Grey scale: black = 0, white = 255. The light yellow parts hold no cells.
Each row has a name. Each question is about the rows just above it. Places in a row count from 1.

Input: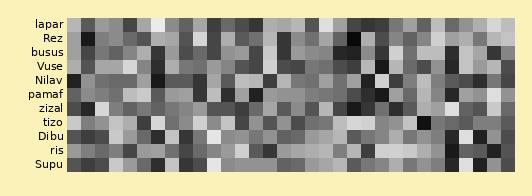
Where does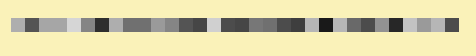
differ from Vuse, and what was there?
9, [119]
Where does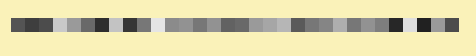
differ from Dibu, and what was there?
31, [146]
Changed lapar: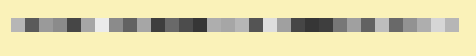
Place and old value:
32, [189]
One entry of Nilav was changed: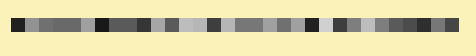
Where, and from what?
18, [112]
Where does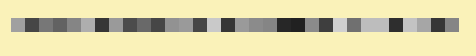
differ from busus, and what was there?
23, [54]
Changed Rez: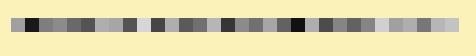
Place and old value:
21, [9]

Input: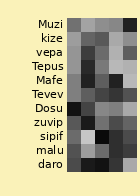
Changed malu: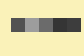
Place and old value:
4, [47]
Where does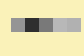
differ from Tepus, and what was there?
2, [41]

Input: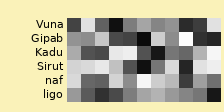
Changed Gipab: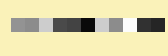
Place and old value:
3, [199]
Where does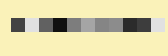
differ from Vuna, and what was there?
8, [147]
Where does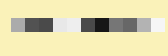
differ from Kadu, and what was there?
6, [82]
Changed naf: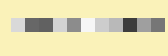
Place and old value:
11, [111]

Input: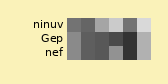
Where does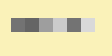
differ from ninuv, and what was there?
3, [165]
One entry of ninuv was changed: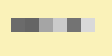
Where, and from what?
1, [115]
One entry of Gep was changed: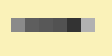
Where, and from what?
4, [74]
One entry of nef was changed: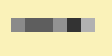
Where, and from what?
3, [88]
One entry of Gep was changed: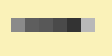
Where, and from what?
6, [177]
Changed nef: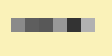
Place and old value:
4, [146]
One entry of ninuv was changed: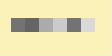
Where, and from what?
3, [165]

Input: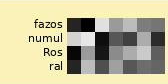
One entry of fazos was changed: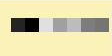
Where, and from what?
4, [154]
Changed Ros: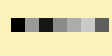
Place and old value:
1, [7]
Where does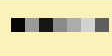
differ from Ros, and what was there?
6, [202]
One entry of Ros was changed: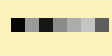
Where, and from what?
6, [202]
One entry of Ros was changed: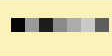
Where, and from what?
3, [22]
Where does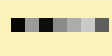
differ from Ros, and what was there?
3, [22]

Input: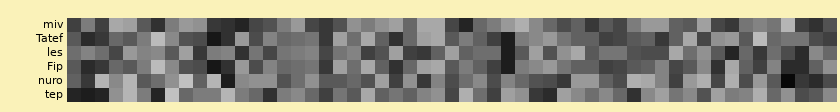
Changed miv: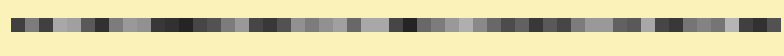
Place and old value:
46, [160]
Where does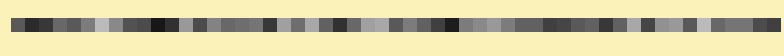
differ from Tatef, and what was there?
36, [117]
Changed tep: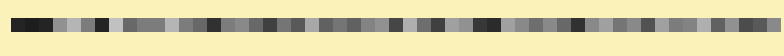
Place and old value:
51, [104]

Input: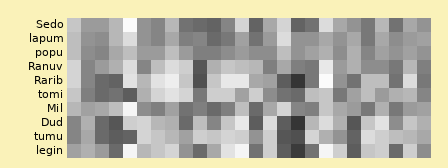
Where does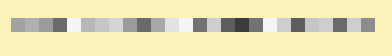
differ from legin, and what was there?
9, [147]
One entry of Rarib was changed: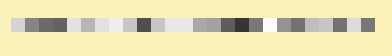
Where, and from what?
23, [190]
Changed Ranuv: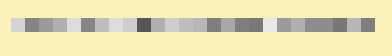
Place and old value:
12, [198]
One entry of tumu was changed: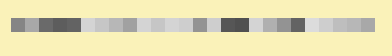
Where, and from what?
10, [206]

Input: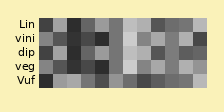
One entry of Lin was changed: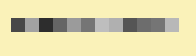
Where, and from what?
1, [66]
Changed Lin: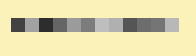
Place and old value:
6, [117]
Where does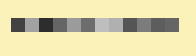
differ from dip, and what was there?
6, [117]
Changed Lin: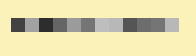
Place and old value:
8, [176]
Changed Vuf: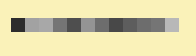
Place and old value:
2, [155]

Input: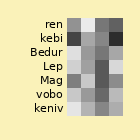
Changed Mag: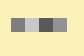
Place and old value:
4, [140]
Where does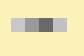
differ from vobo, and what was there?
4, [186]
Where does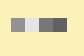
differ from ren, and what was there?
2, [235]
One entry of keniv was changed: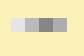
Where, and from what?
2, [179]
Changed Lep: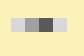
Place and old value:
1, [208]

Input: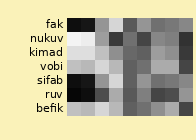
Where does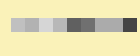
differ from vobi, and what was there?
2, [184]
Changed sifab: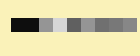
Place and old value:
2, [22]
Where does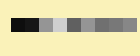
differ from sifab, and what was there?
4, [214]
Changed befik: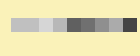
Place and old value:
2, [184]

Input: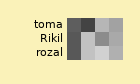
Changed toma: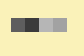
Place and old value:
2, [67]
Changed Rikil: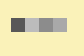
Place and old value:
2, [194]
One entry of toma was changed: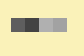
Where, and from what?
3, [182]
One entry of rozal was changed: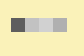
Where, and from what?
1, [88]
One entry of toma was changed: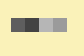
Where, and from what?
4, [162]

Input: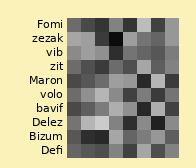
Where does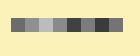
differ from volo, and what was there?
3, [181]
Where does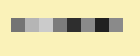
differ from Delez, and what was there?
4, [130]
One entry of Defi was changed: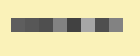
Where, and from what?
1, [101]
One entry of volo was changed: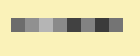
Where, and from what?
6, [124]
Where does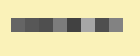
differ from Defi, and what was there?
4, [130]
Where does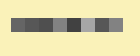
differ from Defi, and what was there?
7, [79]
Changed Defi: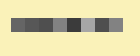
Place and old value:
5, [65]

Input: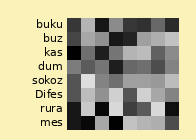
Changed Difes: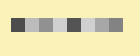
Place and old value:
1, [84]
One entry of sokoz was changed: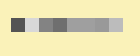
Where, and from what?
2, [222]

